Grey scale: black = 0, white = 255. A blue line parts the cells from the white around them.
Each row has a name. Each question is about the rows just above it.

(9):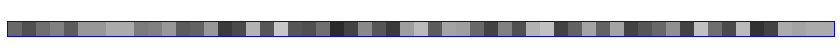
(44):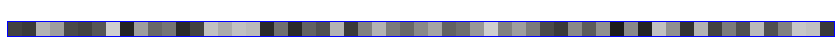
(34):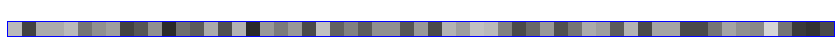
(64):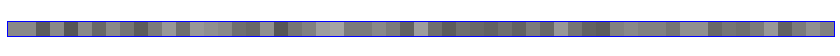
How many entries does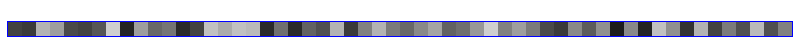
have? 56
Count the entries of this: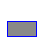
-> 2
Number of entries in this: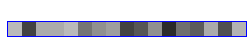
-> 17
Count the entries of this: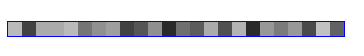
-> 24

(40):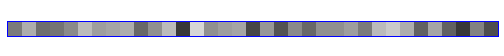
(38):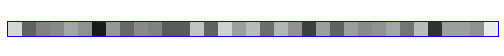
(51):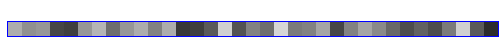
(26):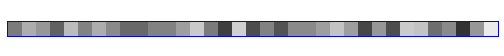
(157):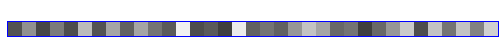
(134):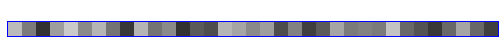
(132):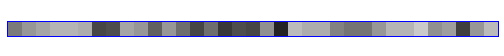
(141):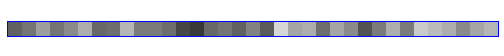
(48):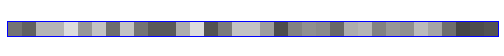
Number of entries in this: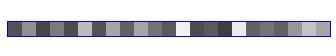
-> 23
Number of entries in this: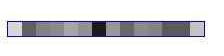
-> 14
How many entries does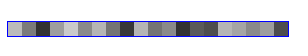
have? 20
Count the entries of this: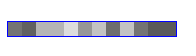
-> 12
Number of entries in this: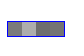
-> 4
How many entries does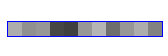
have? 11
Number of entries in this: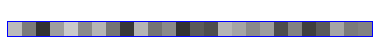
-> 26

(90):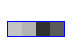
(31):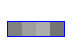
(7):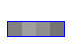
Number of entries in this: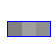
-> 3
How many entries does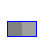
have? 2
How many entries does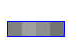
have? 4
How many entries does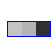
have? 3
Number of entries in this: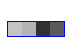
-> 4

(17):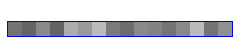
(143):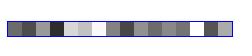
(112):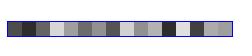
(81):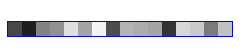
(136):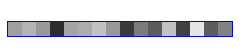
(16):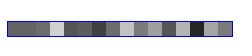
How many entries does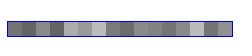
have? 16
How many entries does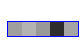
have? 5
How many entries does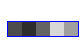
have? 5
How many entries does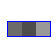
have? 3

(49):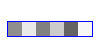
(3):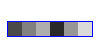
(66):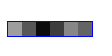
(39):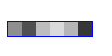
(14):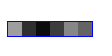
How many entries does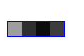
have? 4
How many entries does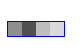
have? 4
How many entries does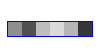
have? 6

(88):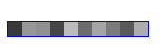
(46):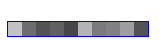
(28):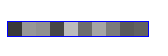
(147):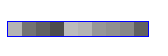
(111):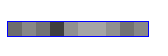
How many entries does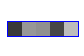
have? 5
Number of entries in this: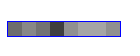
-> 8
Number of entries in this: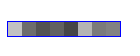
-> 8

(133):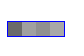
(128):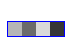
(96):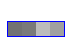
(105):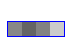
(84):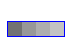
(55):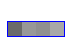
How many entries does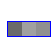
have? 3
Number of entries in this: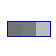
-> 3
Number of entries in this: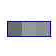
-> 3
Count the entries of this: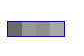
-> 4

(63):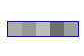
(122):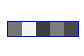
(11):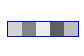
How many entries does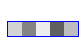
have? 5
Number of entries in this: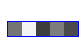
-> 5
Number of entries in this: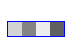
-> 4
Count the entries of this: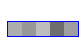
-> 5
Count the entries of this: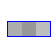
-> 3
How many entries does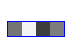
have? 4
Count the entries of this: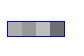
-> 4

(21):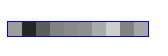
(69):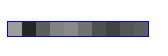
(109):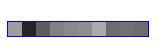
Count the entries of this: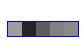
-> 5
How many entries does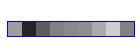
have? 9
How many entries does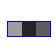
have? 3
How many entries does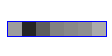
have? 7

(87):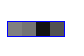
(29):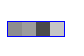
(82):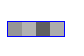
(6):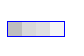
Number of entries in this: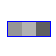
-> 3
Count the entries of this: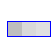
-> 3
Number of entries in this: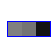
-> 3
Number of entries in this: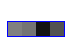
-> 4
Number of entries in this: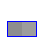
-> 2
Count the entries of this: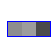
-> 3

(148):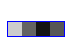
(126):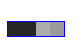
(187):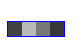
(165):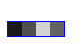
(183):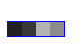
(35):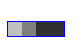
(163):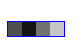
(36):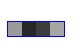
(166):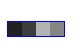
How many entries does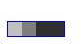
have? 4
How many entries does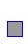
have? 1
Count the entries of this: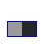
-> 2
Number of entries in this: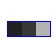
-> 3

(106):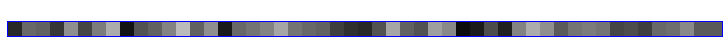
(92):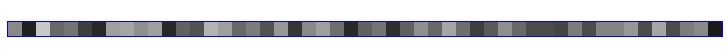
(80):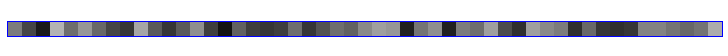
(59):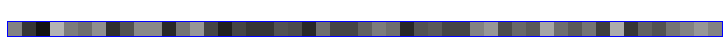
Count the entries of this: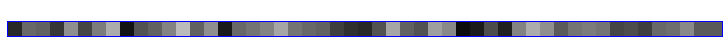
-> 51
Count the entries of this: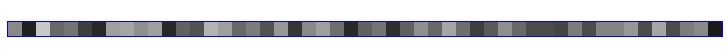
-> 51
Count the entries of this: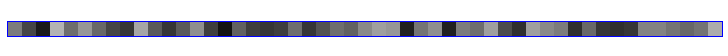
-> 51
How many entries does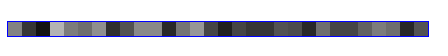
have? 30

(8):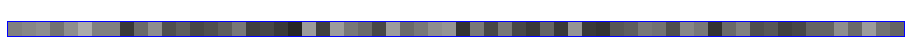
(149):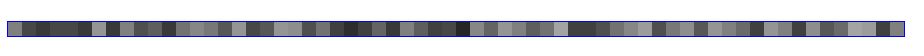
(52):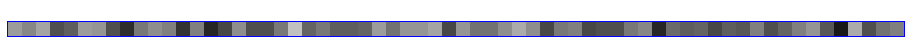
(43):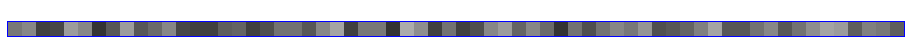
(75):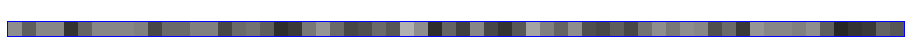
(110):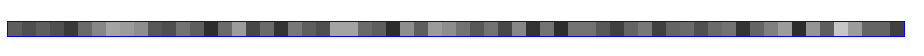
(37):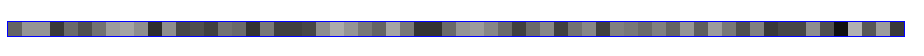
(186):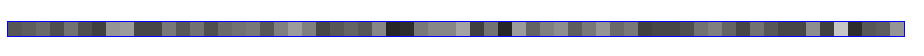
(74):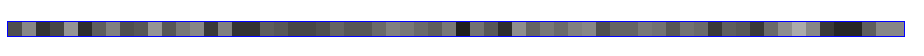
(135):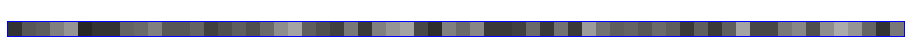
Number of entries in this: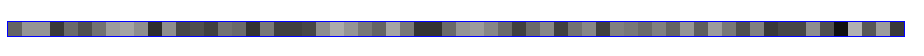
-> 64
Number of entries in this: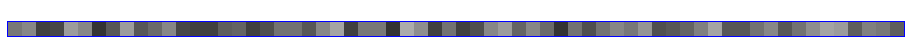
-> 64
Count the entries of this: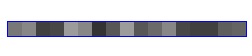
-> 17
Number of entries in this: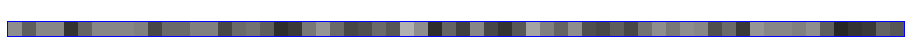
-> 64
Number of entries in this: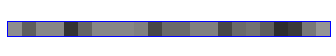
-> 23
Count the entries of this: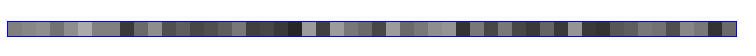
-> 52
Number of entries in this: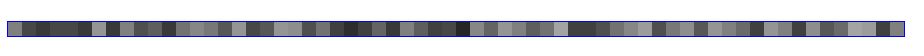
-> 64

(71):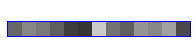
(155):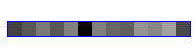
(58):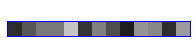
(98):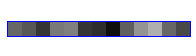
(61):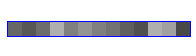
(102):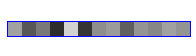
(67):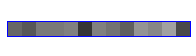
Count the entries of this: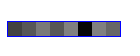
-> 8
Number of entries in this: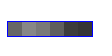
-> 6
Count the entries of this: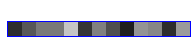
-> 13
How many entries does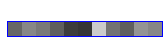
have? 11
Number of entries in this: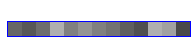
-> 13

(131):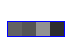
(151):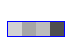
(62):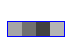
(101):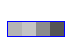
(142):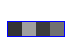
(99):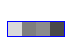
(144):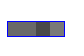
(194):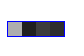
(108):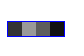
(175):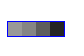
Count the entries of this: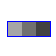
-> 3
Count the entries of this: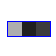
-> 3
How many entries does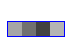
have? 4
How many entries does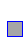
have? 1
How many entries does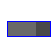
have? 3
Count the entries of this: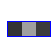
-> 3

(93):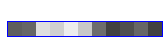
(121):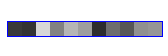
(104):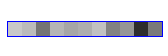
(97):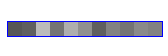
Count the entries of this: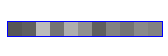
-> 11
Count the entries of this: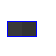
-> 2

